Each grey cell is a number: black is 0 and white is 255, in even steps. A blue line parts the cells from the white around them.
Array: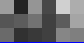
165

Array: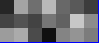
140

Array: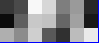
24

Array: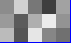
147

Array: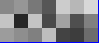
128

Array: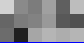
80

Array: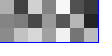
36
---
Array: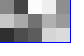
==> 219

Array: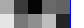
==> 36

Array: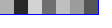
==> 85

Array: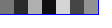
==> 146

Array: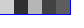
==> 93

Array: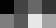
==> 164

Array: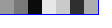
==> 174

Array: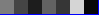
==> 8

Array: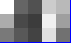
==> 113

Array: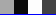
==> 67
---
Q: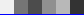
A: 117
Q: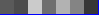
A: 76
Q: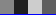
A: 31
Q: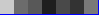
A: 108
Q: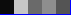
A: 198
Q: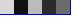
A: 15
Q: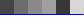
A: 109
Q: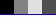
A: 129
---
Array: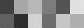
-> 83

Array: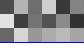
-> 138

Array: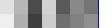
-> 137

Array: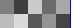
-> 107

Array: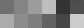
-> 51

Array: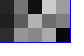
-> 109

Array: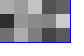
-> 132
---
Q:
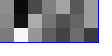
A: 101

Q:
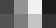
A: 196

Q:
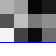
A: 121

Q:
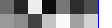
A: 161

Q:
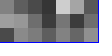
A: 60

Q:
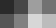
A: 215

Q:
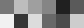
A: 75

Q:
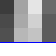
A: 209

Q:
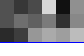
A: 49
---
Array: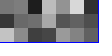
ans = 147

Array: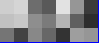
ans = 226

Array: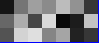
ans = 188

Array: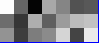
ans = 133

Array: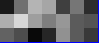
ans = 63

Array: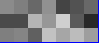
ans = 68

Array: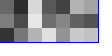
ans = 67

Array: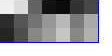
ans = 11

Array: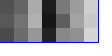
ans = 121

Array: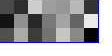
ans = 150
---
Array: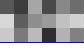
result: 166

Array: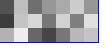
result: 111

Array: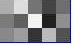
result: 116

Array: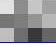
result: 198

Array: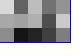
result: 189

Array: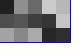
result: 105

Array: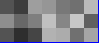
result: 158

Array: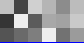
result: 208
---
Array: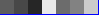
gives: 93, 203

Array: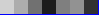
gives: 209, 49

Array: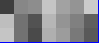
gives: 62, 89

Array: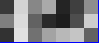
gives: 57, 98

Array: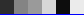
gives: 45, 235

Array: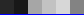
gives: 39, 131
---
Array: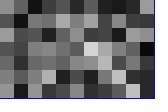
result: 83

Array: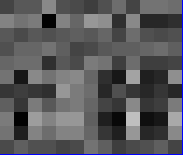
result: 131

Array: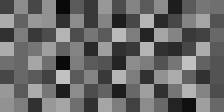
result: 172

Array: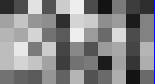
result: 162

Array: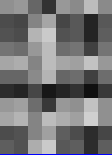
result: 76

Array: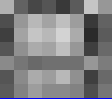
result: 78

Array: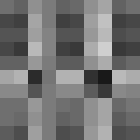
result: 71

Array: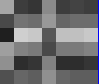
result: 73
